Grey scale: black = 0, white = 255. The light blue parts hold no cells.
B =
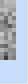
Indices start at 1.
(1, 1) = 160
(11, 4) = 141
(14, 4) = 140
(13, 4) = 139
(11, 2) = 167
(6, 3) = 177
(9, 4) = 120
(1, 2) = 186
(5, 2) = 113
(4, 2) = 171
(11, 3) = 159
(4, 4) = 193
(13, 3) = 142
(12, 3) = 159
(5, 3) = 174
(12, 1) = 115
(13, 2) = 159
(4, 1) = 135

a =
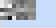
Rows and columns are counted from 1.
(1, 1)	229
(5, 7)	98
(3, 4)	147
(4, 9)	132
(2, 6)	118
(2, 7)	153
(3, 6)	180
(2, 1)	235
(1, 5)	122
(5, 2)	116
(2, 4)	94
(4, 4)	151
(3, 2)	105

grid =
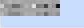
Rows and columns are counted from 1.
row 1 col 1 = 158
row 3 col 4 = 163
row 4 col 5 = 133
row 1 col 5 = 174
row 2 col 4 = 109
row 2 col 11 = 131
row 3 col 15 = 166
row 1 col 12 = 172
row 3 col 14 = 164
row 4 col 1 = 182
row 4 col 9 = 174
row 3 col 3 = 155
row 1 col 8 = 165
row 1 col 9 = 163
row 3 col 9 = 165
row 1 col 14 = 162
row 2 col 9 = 224
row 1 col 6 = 170
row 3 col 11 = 166
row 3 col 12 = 163

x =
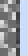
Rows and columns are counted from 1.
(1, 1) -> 106
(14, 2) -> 113
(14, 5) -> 66
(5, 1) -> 107
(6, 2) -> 135
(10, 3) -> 107
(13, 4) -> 210
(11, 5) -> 64
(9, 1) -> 218
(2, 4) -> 107
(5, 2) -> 108
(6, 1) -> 217
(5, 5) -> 63
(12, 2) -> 199
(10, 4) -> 108
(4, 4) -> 207
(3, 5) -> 125
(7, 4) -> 107
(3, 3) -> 146
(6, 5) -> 79
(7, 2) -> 171
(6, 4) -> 107

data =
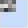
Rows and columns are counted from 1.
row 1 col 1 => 101
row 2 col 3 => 149
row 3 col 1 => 131

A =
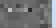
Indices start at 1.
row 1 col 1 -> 107
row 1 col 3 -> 106
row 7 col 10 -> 101
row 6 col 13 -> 128
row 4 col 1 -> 117
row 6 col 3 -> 105
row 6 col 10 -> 113
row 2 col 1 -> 77
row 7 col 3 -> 103
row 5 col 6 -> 102
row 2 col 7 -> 128
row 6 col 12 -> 104
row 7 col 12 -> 73
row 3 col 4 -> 111
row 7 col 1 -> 99
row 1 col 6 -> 105
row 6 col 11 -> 127
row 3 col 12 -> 121
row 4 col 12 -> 132
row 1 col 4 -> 109
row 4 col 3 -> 96
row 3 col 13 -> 110
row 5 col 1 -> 119
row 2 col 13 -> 127
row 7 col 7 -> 123
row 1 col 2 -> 105
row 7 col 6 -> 106

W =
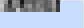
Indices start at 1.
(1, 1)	186
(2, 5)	122
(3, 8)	128
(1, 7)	99
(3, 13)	86
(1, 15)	42
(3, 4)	90
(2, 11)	108
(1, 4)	141
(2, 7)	127
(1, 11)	121
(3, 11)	138
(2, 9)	99

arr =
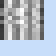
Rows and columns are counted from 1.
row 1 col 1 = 59
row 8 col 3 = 228
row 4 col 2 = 179
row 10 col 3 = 240
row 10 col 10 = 186
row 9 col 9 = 175
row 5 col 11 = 107
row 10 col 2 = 165
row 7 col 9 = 165
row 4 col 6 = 244
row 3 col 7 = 177
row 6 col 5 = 212
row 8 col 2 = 166
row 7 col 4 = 135
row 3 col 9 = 205
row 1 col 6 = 222
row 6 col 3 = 166
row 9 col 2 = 165
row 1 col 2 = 167
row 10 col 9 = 172
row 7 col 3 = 223
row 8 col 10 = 192
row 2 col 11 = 106
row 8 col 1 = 57
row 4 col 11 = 76
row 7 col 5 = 130
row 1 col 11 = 94
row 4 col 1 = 140
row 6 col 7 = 178
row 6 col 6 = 254
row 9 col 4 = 146

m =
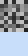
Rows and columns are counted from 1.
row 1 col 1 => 190
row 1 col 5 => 195
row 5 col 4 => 44
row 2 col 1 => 65
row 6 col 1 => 179
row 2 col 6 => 155
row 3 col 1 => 108
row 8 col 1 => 180
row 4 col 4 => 59
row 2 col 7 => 128
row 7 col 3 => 106
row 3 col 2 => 137
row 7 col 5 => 50
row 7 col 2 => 143
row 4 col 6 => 189
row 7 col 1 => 60
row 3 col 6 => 157

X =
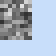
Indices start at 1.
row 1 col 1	116
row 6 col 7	122
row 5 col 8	102
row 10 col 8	81
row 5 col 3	160
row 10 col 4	172
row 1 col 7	211
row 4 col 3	217
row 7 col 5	129
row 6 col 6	161
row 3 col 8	213
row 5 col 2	169
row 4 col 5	123
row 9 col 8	183
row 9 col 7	86
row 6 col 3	111
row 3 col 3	200
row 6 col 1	51
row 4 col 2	192
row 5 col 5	111
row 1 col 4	80
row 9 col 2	124
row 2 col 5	93
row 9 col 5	193
